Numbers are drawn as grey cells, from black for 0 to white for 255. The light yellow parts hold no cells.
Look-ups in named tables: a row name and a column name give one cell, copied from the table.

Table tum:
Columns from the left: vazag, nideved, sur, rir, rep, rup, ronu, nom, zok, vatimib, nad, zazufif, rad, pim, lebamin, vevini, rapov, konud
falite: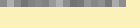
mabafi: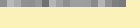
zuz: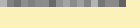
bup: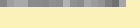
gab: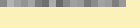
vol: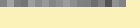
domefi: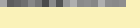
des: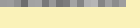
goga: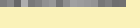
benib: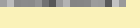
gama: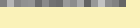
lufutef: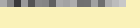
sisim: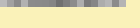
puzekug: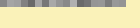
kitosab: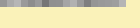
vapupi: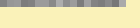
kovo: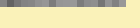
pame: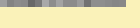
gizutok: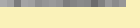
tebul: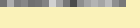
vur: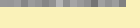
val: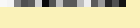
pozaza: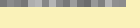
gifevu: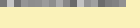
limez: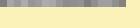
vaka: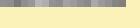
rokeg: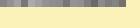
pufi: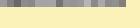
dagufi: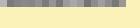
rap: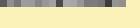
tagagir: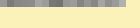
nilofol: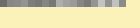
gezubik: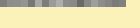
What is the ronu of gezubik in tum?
124
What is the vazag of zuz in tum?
180
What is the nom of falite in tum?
153
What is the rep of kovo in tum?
134
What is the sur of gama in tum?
134
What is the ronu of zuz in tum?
140
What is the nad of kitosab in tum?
177
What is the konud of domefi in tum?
142
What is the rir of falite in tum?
117
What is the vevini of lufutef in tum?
174
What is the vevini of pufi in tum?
139
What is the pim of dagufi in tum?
141
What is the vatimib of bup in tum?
178
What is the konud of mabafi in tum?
122
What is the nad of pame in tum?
139
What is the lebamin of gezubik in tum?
141
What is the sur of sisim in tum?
138
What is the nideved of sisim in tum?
161
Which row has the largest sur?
kitosab

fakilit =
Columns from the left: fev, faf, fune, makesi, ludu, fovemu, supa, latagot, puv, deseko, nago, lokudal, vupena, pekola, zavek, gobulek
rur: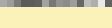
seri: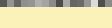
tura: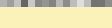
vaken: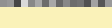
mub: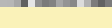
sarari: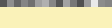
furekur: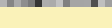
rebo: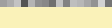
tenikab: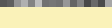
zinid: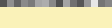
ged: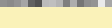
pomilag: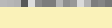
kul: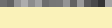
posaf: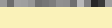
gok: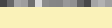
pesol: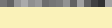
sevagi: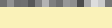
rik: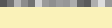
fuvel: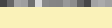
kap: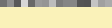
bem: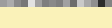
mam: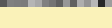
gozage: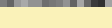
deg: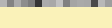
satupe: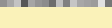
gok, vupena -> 72
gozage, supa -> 110
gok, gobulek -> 160
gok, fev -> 69
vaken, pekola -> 162
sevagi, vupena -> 171
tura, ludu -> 201
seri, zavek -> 78
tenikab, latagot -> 118
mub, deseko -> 148
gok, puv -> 133
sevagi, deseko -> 151
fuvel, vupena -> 71
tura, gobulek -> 141
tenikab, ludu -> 131

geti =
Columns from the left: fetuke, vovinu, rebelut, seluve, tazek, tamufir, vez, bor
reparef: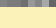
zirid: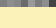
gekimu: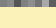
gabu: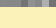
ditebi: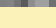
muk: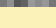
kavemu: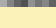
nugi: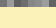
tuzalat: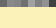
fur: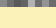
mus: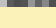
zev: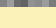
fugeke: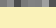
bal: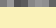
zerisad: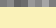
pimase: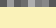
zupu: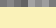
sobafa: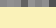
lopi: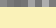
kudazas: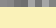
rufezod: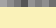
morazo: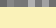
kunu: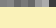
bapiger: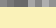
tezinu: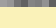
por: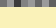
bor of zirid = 68
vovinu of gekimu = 137
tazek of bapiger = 166
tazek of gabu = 145
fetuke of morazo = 106
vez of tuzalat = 146
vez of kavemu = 134
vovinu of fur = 110
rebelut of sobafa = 141
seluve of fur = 100
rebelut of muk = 87

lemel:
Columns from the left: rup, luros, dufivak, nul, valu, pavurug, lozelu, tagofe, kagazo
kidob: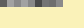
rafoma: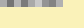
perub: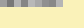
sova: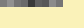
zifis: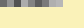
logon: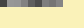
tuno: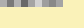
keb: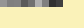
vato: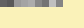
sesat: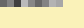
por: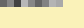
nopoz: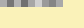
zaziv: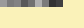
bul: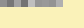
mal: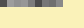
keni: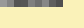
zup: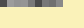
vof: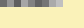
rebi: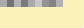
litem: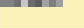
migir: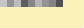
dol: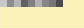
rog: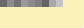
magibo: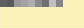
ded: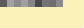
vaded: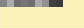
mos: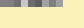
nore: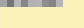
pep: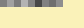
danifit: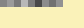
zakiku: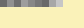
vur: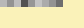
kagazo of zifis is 183
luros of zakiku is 145
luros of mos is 128
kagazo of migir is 81
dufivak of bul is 163
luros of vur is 147
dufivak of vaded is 109
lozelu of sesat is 131
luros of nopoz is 118
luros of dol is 141
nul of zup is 149
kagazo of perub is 181
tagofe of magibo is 192
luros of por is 135
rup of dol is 200
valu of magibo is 174
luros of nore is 118
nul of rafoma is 123
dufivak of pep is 123

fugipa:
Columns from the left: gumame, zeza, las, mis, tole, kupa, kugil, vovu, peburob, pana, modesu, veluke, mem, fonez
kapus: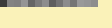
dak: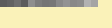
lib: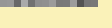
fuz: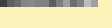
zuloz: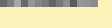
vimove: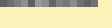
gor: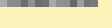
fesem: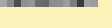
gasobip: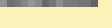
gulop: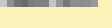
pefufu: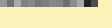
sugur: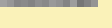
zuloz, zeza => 127
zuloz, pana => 142
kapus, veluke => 153
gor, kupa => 108
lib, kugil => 144
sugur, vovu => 153
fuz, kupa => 127
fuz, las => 107
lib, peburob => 120
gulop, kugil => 130
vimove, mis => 144
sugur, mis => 138
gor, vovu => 168
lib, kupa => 142
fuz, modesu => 109
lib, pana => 121

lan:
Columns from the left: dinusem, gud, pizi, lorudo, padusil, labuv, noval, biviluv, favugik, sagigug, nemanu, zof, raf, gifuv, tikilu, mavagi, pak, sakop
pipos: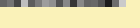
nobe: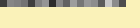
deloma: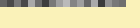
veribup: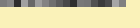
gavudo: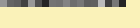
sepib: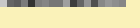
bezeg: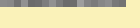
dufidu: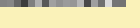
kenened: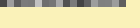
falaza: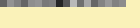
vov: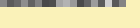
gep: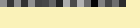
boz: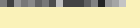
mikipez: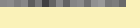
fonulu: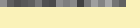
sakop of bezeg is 115
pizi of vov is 105
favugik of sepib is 118
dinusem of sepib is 200
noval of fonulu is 80
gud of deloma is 74
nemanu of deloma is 132
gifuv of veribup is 81
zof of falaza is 111
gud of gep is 54
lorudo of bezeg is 145
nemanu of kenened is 123
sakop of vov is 132

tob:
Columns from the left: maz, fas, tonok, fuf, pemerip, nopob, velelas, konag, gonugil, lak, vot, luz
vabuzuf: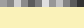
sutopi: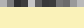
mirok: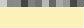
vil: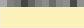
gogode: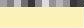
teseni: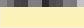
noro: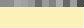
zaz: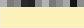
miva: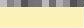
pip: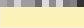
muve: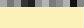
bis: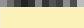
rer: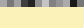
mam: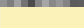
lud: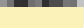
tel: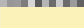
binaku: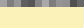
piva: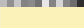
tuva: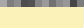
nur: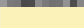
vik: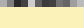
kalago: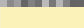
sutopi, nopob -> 93
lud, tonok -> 50
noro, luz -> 79
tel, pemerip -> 214
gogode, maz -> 161
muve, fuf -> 53
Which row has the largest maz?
mirok

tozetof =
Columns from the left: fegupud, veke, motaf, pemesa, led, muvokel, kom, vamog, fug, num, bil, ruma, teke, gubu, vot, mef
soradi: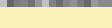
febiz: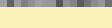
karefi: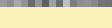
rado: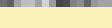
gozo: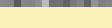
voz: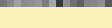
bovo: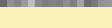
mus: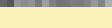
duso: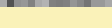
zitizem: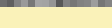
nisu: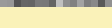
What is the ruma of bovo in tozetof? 163
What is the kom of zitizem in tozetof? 163
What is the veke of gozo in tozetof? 133
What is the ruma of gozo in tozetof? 132
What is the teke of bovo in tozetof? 109
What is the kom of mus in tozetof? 158
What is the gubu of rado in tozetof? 151
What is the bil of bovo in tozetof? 127
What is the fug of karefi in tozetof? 109
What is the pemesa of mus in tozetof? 140

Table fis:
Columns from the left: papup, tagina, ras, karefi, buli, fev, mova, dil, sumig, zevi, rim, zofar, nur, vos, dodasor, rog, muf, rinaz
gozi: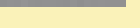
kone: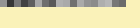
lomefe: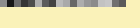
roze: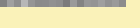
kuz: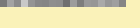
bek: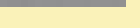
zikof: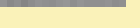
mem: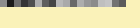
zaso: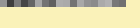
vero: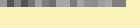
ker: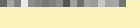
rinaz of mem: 91
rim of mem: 104
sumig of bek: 144
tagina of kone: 54
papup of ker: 101
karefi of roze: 183
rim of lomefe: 103
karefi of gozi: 148
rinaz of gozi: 145
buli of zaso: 101
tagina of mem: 27

